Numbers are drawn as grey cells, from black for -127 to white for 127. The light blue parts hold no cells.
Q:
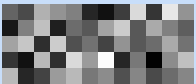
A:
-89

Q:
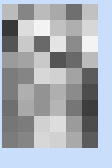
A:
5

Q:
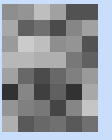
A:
-38

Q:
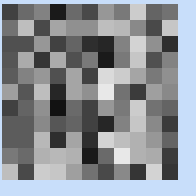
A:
-54

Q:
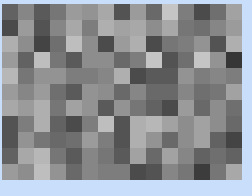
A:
13

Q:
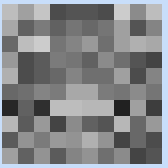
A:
-30

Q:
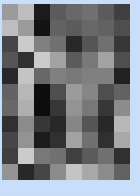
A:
-87
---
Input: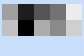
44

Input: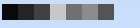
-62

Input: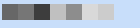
-66

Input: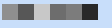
72

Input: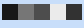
-50

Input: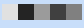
27

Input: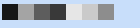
-34

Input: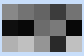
21

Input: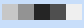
-90
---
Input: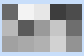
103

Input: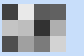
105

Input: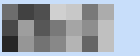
72

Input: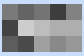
-11

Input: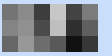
71

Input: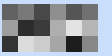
15
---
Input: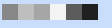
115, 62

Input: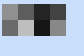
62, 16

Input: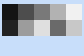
113, 95

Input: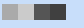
75, 42

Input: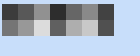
92, 72

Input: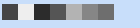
110, 51

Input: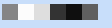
124, 94
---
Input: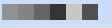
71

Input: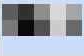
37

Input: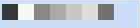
71

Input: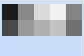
4

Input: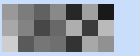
-88

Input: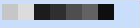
-49

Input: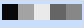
7
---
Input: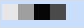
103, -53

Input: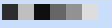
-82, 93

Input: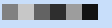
1, -109

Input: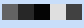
-28, -62

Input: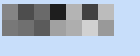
5, 25

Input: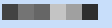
-60, -81
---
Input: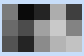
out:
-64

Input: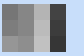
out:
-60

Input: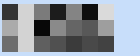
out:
90

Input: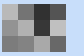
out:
-43

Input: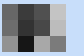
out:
68

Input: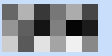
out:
-57
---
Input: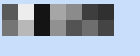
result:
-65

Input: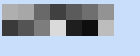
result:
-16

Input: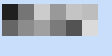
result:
68

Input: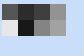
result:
-64

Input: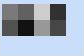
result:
77

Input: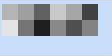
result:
38
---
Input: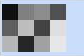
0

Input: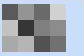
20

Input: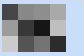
8

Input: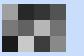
-87

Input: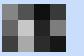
-45

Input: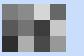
11

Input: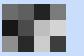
-32
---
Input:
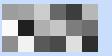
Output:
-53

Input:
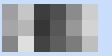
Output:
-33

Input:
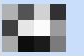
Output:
-114

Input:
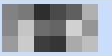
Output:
-74

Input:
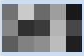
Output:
14

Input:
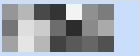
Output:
-38

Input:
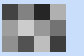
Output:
-45
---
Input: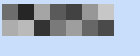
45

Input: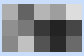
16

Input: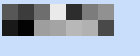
-102

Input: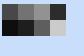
-113

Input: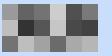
62

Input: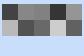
57

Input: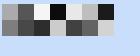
-1

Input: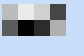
-35
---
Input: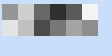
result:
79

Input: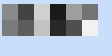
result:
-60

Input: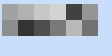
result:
49

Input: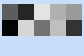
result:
-90

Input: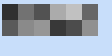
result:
-13

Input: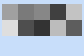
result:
-5
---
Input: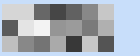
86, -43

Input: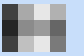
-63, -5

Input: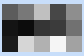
-35, 34

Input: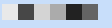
105, -27

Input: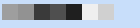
30, 80

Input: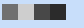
-15, -84

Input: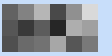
-29, -6

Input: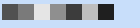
-46, -96
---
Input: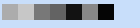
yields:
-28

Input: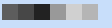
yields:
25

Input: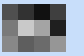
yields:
-64

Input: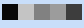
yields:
28

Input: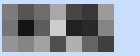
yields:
40

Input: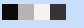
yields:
-75

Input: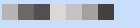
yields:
89
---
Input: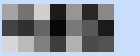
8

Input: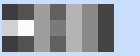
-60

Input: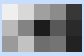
-72

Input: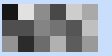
41

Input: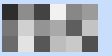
27

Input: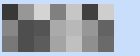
78

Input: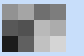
-2

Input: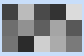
91

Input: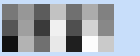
1

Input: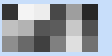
-88
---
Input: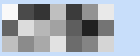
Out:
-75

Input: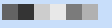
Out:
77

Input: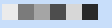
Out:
37

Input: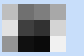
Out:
-1

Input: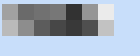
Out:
-14

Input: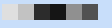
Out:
-83

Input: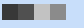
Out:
66

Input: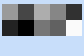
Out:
45

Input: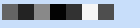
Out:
9
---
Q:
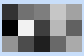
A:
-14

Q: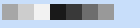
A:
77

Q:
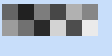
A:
-94

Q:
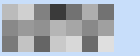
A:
80

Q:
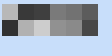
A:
-70

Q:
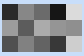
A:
7

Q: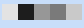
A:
-98
